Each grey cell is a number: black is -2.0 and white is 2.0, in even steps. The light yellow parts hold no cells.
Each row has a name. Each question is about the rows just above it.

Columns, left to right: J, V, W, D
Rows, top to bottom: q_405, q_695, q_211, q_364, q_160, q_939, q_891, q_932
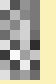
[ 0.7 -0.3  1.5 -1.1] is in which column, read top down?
J
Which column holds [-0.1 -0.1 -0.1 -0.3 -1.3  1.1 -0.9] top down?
D
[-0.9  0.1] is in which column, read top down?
V
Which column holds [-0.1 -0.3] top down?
D
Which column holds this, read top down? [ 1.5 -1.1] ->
J
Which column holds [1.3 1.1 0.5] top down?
W
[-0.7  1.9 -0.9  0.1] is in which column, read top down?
V

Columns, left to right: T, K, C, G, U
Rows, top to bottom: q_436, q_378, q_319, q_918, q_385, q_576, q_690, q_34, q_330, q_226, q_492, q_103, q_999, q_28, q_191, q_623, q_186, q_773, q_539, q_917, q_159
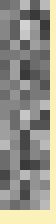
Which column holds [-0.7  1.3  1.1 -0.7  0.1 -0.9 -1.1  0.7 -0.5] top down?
C
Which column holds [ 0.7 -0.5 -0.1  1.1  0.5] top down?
C
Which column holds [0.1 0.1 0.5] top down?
T
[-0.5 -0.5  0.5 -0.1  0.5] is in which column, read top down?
K
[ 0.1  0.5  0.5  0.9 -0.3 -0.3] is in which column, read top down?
T
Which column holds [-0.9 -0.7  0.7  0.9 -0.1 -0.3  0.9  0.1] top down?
U
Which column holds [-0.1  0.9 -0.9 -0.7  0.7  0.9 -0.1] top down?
U

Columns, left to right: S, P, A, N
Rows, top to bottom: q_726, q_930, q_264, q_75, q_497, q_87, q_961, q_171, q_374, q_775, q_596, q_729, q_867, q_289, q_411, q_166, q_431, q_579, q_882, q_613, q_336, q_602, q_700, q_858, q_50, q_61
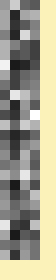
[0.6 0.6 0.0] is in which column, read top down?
S
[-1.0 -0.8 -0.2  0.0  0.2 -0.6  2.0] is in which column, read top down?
N

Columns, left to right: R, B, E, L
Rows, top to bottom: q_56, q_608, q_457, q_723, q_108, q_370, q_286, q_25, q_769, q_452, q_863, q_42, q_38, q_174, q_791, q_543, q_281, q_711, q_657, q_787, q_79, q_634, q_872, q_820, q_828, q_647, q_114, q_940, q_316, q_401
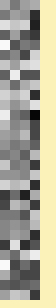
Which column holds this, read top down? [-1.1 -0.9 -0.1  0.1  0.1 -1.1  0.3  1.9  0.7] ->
R
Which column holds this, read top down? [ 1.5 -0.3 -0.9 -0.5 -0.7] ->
B
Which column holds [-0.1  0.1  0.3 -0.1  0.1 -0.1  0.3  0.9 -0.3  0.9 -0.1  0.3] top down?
B
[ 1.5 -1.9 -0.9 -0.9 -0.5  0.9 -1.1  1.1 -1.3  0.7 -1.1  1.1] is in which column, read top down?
L

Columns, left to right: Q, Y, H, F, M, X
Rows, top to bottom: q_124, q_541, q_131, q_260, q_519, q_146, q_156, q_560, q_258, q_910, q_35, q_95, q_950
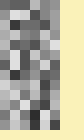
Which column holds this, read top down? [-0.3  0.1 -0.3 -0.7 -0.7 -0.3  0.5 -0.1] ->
H
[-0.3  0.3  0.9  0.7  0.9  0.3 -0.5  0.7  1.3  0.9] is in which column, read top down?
Q
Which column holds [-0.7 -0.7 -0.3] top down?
H

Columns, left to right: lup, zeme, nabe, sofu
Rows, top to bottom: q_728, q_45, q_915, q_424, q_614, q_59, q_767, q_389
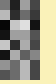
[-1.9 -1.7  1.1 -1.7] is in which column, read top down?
lup
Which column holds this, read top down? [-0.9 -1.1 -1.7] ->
sofu
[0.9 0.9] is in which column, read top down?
nabe
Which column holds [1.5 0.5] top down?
nabe

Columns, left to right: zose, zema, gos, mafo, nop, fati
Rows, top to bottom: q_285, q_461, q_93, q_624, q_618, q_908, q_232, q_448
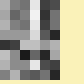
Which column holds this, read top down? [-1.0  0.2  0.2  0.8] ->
zema
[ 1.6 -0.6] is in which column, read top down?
mafo
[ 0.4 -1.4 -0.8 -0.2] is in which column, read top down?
nop
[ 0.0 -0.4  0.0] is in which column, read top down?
zema
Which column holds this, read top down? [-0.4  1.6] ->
mafo
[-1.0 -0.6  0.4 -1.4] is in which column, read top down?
nop

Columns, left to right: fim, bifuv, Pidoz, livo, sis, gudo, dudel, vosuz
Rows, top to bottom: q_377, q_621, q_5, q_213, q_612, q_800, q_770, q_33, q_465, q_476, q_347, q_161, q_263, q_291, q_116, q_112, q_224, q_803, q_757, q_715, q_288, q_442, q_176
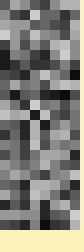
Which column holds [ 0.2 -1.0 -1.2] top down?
livo
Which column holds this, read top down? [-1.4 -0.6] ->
vosuz
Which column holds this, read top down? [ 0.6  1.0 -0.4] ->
fim
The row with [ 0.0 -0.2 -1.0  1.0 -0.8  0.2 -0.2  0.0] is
q_116
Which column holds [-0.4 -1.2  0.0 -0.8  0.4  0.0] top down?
fim

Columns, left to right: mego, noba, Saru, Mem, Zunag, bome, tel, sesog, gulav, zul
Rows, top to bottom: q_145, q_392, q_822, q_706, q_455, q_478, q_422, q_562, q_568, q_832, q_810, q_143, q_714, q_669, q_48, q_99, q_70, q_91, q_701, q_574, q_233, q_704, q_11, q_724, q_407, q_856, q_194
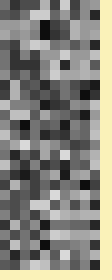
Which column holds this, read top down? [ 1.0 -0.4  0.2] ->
mego
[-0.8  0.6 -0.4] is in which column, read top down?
sesog
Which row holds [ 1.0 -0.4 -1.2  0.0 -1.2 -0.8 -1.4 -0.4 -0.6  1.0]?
q_70

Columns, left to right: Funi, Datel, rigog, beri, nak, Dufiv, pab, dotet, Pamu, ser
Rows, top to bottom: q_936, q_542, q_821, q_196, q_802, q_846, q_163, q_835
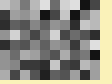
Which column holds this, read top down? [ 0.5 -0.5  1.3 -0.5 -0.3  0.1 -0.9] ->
Datel
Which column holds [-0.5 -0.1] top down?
nak
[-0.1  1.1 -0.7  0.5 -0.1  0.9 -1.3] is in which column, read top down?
Pamu
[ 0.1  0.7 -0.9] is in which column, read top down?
pab
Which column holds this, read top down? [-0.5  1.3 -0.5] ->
Datel
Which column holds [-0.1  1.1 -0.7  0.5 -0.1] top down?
Pamu

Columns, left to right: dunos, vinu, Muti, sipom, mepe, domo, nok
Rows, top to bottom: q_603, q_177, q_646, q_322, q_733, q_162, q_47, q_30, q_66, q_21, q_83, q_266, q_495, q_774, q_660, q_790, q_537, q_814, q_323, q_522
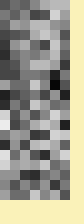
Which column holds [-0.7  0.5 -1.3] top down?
sipom
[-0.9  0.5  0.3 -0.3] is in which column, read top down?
vinu
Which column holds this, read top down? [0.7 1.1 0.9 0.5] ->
domo
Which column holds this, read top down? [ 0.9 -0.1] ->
sipom
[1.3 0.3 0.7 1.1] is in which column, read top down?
domo

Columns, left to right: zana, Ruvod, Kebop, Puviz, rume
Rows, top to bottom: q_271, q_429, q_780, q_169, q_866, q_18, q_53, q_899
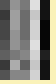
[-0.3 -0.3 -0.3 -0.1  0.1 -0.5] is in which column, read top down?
Kebop
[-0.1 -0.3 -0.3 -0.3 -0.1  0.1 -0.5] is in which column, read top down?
Kebop
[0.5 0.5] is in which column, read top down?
Ruvod
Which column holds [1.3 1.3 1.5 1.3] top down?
Puviz
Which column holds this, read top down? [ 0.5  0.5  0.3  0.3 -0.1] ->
Ruvod
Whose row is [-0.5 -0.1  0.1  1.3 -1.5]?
q_18

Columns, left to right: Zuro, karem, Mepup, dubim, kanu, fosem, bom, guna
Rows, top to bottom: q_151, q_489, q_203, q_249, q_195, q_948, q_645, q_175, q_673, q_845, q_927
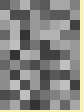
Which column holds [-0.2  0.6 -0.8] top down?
dubim
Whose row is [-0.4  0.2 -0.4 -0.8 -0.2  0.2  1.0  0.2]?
q_645
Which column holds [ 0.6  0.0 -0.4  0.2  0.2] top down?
Zuro
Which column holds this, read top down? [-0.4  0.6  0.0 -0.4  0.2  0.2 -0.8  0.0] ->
Zuro
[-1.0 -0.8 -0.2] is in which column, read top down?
kanu
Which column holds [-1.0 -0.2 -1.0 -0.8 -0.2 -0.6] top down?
kanu
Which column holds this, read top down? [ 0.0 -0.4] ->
Zuro

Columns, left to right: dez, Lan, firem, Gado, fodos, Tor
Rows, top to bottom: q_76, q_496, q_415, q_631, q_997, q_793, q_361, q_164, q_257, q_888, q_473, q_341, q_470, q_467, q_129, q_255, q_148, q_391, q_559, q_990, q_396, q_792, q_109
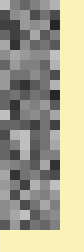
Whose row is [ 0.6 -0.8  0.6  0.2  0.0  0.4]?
q_990
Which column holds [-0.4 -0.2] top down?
fodos
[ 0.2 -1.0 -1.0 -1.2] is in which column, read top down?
Lan

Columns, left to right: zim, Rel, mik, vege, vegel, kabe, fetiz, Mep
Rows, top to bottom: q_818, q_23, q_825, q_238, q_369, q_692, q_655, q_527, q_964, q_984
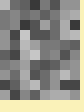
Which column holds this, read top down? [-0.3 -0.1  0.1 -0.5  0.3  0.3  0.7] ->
kabe
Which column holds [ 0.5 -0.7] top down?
vegel
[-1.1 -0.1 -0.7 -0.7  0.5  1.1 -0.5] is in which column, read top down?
vege

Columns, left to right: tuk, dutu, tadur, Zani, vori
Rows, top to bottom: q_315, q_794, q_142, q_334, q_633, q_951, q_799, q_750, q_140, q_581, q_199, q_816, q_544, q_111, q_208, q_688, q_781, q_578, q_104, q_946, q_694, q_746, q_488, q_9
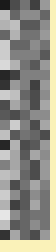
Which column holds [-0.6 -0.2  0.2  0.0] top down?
Zani
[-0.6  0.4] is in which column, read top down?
vori
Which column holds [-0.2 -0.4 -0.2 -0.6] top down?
tadur

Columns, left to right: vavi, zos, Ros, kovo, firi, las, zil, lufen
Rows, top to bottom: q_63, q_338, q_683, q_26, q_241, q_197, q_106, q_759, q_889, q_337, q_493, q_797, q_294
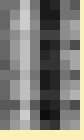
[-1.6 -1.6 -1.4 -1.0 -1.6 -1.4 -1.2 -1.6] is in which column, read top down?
firi
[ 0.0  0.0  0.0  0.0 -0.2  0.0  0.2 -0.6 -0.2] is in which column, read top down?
kovo
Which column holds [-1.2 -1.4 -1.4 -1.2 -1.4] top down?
las
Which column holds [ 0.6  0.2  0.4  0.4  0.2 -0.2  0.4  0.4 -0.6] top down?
zos

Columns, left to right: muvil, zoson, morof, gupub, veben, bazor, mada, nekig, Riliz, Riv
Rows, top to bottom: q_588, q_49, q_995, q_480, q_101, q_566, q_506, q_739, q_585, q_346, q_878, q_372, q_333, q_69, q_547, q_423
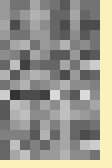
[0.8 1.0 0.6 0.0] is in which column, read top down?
morof
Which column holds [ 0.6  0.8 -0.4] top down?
veben
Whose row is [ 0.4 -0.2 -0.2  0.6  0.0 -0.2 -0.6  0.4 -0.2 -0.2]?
q_588
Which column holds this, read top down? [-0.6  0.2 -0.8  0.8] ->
Riliz
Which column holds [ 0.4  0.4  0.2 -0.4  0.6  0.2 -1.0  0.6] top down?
veben
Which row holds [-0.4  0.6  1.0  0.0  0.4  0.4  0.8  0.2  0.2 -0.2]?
q_423

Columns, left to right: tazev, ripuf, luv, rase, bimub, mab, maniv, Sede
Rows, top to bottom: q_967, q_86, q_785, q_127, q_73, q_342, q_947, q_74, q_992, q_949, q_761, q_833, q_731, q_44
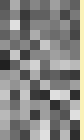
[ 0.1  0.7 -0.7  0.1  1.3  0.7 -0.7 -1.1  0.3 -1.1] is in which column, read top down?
rase
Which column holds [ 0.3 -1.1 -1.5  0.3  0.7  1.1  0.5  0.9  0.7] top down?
tazev

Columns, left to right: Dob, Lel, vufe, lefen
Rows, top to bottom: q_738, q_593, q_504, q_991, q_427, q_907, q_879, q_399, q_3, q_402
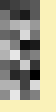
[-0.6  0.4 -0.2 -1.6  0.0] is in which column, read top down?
lefen
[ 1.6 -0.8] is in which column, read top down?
Lel
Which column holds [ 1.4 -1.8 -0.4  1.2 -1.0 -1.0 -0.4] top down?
vufe
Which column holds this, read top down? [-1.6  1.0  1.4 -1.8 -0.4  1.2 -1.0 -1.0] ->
vufe
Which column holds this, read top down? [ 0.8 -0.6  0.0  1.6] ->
Lel
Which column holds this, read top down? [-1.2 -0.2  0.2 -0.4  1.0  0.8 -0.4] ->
Dob
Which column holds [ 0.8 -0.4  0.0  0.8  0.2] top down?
Dob

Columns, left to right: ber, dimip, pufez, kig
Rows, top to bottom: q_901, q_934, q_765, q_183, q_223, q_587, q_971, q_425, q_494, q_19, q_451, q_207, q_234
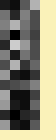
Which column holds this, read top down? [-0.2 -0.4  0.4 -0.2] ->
pufez
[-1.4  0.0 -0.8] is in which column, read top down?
ber
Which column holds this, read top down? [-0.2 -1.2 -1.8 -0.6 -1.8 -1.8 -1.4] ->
pufez
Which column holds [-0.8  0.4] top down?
ber
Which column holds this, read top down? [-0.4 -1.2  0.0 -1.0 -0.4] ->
kig
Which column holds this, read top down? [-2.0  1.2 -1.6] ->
dimip

